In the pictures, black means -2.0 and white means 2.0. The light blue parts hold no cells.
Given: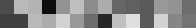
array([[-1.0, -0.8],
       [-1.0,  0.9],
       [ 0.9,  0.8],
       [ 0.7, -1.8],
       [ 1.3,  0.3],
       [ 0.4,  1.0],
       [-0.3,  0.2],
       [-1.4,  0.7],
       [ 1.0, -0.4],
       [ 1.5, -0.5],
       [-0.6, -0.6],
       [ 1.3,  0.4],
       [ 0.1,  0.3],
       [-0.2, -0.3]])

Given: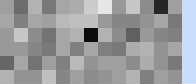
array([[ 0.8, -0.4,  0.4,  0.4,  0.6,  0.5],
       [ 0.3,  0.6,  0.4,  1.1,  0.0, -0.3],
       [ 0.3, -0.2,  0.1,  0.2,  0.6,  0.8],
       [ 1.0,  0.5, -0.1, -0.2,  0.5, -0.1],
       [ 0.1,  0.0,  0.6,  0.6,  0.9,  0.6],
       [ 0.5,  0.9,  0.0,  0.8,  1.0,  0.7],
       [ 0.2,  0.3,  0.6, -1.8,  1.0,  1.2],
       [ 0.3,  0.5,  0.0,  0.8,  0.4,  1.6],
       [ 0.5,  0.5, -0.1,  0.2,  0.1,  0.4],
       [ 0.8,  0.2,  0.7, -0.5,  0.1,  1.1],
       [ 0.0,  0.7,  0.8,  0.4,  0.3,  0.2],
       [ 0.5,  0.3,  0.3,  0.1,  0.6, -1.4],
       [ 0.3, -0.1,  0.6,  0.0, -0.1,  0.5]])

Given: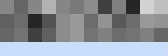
array([[-0.4, -0.5,  0.1],
       [-0.2, -0.3, -0.4],
       [-1.0, -1.4,  0.1],
       [-0.5, -0.7,  0.8],
       [ 0.2,  0.2,  0.1],
       [ 0.4,  0.4, -0.1],
       [-0.2, -0.3,  0.2],
       [ 0.0,  0.3, -1.0],
       [-0.3, -0.6,  0.0],
       [-0.2, -0.3, -1.4],
       [ 0.0,  0.4,  1.3],
       [-0.4,  0.3,  1.0]])

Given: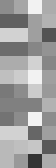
array([[ 0.9,  0.9,  1.3, -0.2,  0.0, -0.1,  1.0,  0.7, -0.3,  1.3, -0.5,
         0.2],
       [ 0.4,  1.0,  1.3,  0.2,  0.0,  0.2,  1.2,  0.7, -0.3,  1.3, -0.5,
         0.6],
       [-1.2,  1.1, -0.4,  1.8,  0.0,  1.2,  1.8,  1.3,  0.1,  0.5,  0.5,
         1.8],
       [ 0.7, -0.6,  0.5,  0.2,  0.8,  0.4,  0.5,  0.1,  0.3, -0.7,  0.8,
         0.7]])

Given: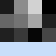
array([[-1.5, -0.4, -1.6],
       [-1.1, -0.2,  0.2],
       [-1.9,  0.6,  1.3],
       [-0.9, -1.5, -2.0]])

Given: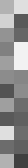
array([[ 0.8, -0.3,  1.5, -0.6,  0.5, -0.7,  0.2,  0.5,  0.0,  0.3,  1.3,
         0.8],
       [-1.0, -0.5, -0.3, -0.5, -0.3,  0.2,  0.1,  1.8,  1.8, -0.4, -0.6,
         1.5]])
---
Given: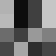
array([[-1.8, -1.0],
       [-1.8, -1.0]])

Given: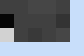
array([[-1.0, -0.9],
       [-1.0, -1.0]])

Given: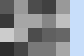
array([[ 0.4, -0.8],
       [ 0.6,  0.6]])

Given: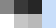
array([[-1.1, -1.4],
       [ 1.1,  0.9]])

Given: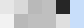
array([[1.4, 0.9],
       [0.9, 1.0]])

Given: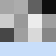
array([[ 0.7, -0.5],
       [ 0.4,  1.7]])
